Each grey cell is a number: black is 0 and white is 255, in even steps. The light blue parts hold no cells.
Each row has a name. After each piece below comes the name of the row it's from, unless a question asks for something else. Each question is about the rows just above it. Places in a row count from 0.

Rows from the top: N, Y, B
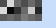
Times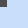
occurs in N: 3
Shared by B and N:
[106]
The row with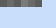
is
B
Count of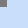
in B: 1
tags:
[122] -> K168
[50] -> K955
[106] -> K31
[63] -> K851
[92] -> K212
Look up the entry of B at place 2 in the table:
K212
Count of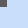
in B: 3

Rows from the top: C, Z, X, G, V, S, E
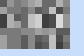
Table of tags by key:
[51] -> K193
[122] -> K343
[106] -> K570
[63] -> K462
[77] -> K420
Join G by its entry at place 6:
K462
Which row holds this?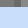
Z

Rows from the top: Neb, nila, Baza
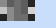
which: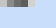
nila
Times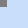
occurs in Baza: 0
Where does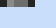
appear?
Baza
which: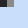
Baza

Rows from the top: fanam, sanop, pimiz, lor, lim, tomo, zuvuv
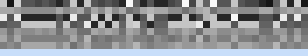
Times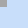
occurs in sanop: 14
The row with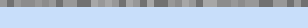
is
lim
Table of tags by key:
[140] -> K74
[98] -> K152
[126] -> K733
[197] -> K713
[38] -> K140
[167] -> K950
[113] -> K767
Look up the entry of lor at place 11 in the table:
K152
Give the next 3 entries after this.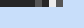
[ 85 209  38]

